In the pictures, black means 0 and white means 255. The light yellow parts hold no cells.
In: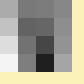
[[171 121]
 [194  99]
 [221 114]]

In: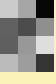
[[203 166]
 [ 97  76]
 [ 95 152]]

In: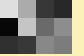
[[222 171]
 [  7 197]
 [ 48  56]]

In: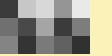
[[ 59 199]
 [112  73]
 [132  52]]

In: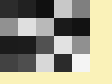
[[ 44  33]
 [145 223]
 [ 27  28]]

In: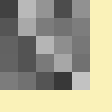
[[ 65 185]
 [ 85 169]
 [ 98  83]]

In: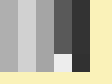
[[175 209]
 [175 209]
 [175 209]]

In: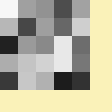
[[247 160]
 [183  71]
 [ 33 154]]
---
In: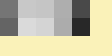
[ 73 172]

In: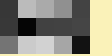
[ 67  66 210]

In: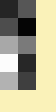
[86 77]

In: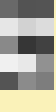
[ 84 210 137]

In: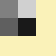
[208  95]

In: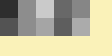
[134  94]

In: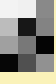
[137  23 160]

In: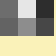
[ 45 141]
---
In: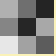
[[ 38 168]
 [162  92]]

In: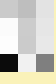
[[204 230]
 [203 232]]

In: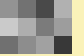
[[174 123]
 [141 161]]

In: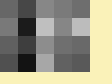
[[ 27 191]
 [ 62 141]]

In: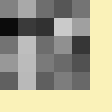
[[ 58  49]
 [190 109]]

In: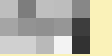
[[147 144]
 [208 185]]

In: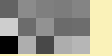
[[108 146]
 [174  72]]
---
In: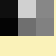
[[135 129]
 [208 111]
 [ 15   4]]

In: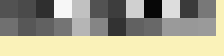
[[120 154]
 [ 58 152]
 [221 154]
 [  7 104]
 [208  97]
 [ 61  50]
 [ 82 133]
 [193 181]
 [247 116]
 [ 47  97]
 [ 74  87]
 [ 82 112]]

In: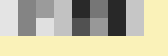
[[198 198]
 [ 40  40]
 [118 152]
 [ 41  81]
 [194 194]
 [155 224]
 [132 132]
 [228 228]]

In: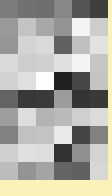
[[ 62 205 226 197 196  57 219 129 211 215]
 [ 85 243 191 244  71  52 207  68 144  97]
 [135 147  96 223  33 156 185 234  50 100]
 [111 168 217 208 253  58 179 195 221 164]
 [113 195 212 206 223  56 221 193 223 147]
 [124 153 149 218 209 100 158 129 208 188]]

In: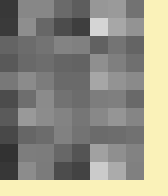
[[114 147 100 111 138 105 133 113 130 128]
 [154 167 116 127 147 127 149 109 143 171]
 [151 213  97 143 166 125 136 107 161 203]
 [ 93  62 128  99 106 108 118 115  84  67]
 [106  76 131 101 106 114 131 129 103  76]
 [135 103 115 109 124 139 140 108 124 123]
 [135 142 108 105 139 110 153 102 125 140]
 [ 56  58 100  89 120  76  90  72  50  55]]

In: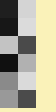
[[212 219  74 177 218  75]
 [ 31  23 195  16 138 153]]

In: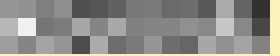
[[ 50  71 130]
 [100 136 164]
 [170 199 144]
 [ 88 136 167]
 [109 144 102]
 [106 133 109]
 [121 132 149]
 [120 129 122]
 [ 97 168 109]
 [ 85 133 171]
 [ 80 166  76]
 [142 123 149]
 [127 118 164]
 [146 241 133]
 [150 183 157]]

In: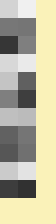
[[240 117 127 234  96  62 187 117 112 227  49]
 [211 119  54 216 196 127 191  97  86 203  61]]

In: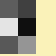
[[ 64  15 149]
 [ 93 228  88]]
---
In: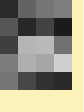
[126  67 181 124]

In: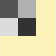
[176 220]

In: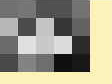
[115  54 201 131]

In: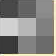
[140 184  57]

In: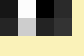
[42 35]

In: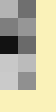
[111 126]
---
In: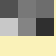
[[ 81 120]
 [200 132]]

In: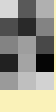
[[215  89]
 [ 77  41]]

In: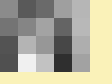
[[139  89]
 [116 133]]

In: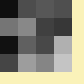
[[ 15  77]
 [117 136]]

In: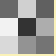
[[105 208]
 [242  51]]

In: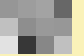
[[150 157]
 [192 142]]

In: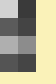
[[210  58]
 [ 91  68]]

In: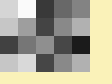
[[213 250]
 [198 158]]

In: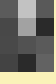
[[ 91 194]
 [ 72 162]]
